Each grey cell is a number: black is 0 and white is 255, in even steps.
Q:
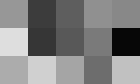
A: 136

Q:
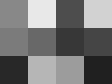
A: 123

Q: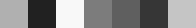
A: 95

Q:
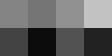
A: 67

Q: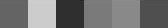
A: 137

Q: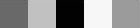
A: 155

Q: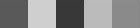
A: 138

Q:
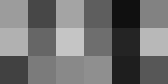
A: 16

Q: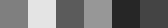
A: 38
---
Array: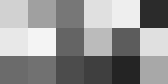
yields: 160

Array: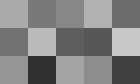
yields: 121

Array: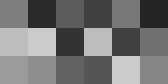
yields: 43

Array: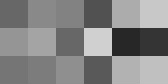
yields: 137

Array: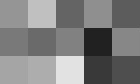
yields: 192

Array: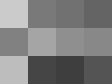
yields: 121

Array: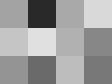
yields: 41

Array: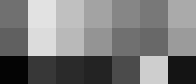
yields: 226

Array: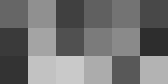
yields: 144
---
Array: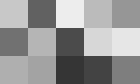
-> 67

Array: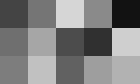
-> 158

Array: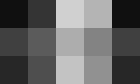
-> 145

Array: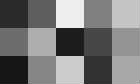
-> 50

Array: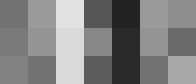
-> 114

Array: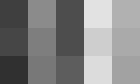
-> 220

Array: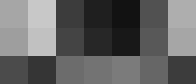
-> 102

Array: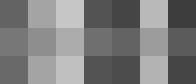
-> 179

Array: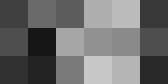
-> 181

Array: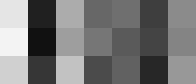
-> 39
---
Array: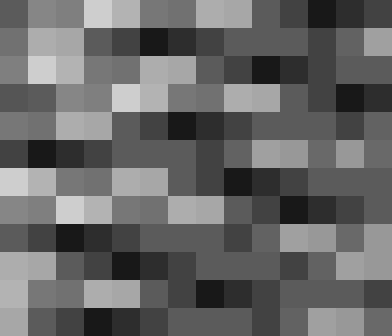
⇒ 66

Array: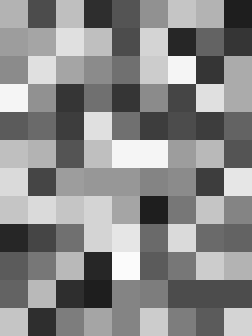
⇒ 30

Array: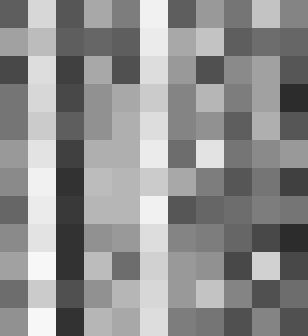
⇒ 132

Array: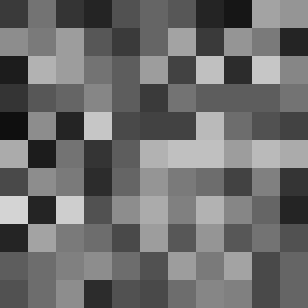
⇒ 149

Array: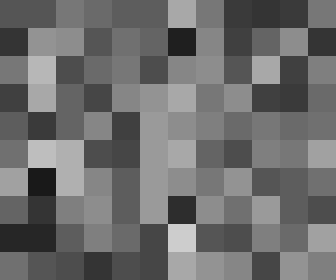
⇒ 119

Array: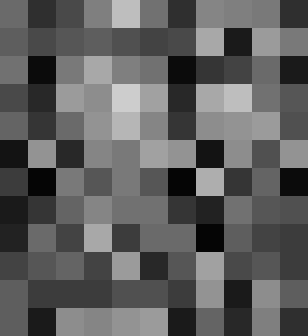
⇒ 47
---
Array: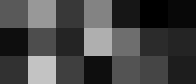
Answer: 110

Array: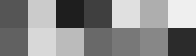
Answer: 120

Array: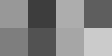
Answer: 82

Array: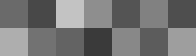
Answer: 136

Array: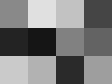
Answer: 21

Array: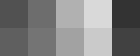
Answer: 162

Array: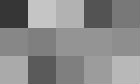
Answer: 148

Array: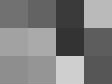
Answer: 170

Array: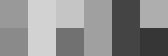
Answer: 160
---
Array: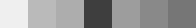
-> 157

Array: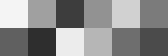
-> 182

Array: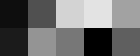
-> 119

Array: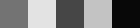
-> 70

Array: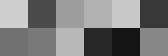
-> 40

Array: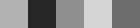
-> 143

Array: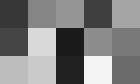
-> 33

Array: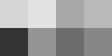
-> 148

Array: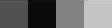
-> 12
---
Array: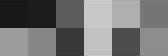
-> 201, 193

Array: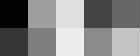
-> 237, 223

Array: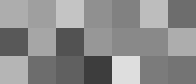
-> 222, 196

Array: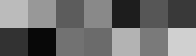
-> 208, 187

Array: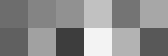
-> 243, 193

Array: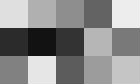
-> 237, 230

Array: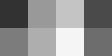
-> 245, 196
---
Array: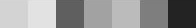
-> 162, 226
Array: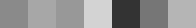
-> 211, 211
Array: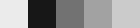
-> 114, 235
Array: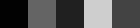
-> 32, 206
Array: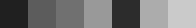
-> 153, 202
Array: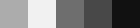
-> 110, 241
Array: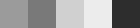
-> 208, 236
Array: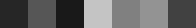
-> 196, 196
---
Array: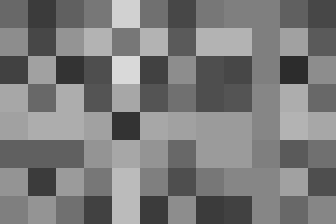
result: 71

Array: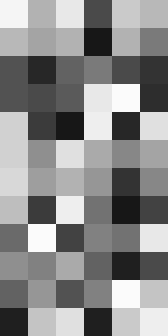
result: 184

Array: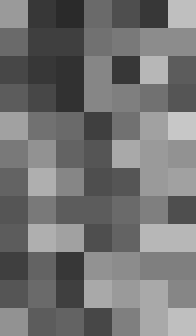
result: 191

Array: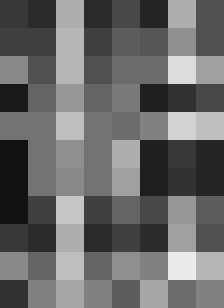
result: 80

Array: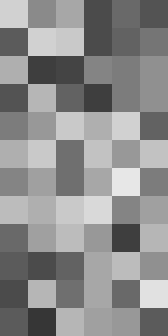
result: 83
